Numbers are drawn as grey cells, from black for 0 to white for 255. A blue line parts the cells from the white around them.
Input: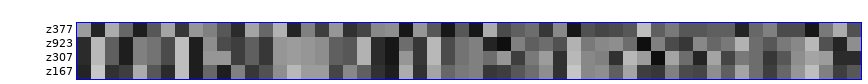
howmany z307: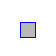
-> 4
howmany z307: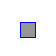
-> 6
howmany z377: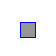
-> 3
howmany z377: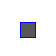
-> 7
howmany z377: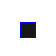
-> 5

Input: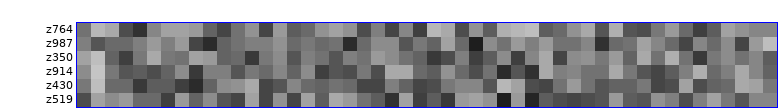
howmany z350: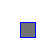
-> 7
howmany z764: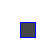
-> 3
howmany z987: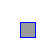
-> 5
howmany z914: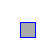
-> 5
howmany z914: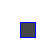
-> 1

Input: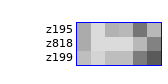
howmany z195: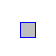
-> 0
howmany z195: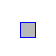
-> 2
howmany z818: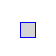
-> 0
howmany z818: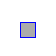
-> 1
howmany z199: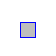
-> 3

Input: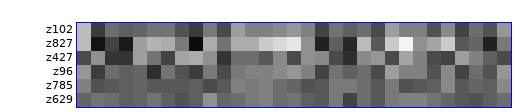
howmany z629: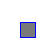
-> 3
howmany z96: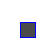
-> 2
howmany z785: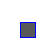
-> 9
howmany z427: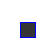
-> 3
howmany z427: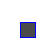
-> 6
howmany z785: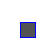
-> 3
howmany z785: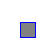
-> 3

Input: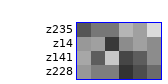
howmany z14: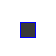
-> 1
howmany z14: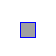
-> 2
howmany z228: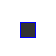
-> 1

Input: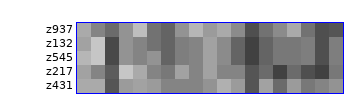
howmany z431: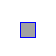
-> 2
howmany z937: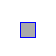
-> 3
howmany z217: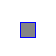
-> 5

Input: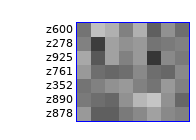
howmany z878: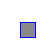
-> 2
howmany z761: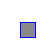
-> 2
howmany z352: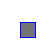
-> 2
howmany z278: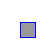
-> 1
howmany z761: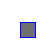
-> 3
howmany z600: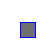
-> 1

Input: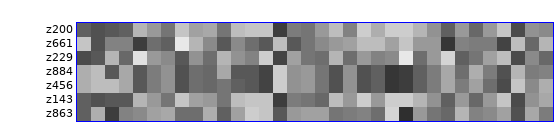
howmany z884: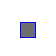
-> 2
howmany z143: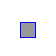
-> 6
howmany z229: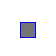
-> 2

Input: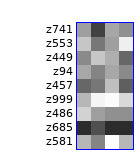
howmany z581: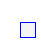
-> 0
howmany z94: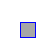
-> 2
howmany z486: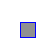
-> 2
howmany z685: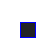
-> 0
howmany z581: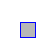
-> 2

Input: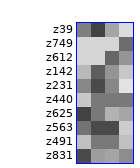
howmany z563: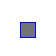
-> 1
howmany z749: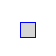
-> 3
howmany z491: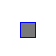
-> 2
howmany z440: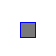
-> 3

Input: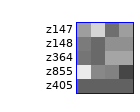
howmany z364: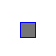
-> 1
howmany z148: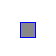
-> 0
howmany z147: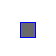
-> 0
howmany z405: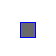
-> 0

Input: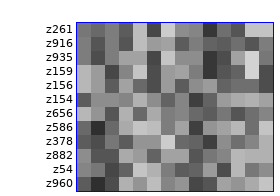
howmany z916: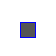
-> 3
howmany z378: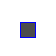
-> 1
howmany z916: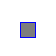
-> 4
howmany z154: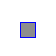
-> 3

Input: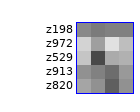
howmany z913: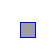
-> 0
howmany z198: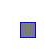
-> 1
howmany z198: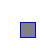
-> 2
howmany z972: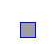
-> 1
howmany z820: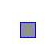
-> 2
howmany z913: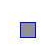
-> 1

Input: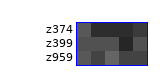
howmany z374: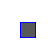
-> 1
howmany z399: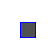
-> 4
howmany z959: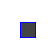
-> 3
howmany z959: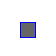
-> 1
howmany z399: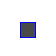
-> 0
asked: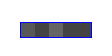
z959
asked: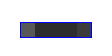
z374

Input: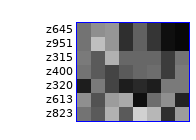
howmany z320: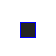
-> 0
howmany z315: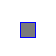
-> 1

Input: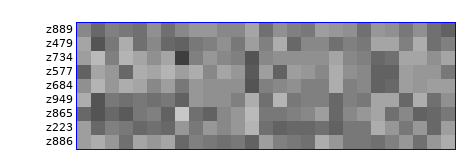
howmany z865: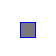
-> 4
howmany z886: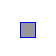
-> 5
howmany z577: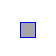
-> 3
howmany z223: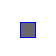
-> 6
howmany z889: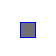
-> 5
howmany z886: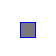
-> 5

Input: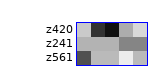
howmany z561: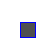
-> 1
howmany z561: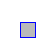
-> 3
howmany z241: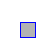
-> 3
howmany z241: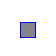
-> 2
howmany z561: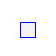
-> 0

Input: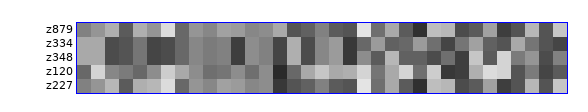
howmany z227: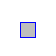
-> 1
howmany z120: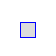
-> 1

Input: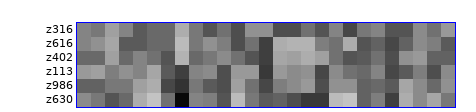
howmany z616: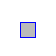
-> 1
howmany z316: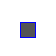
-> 4
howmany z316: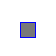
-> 3

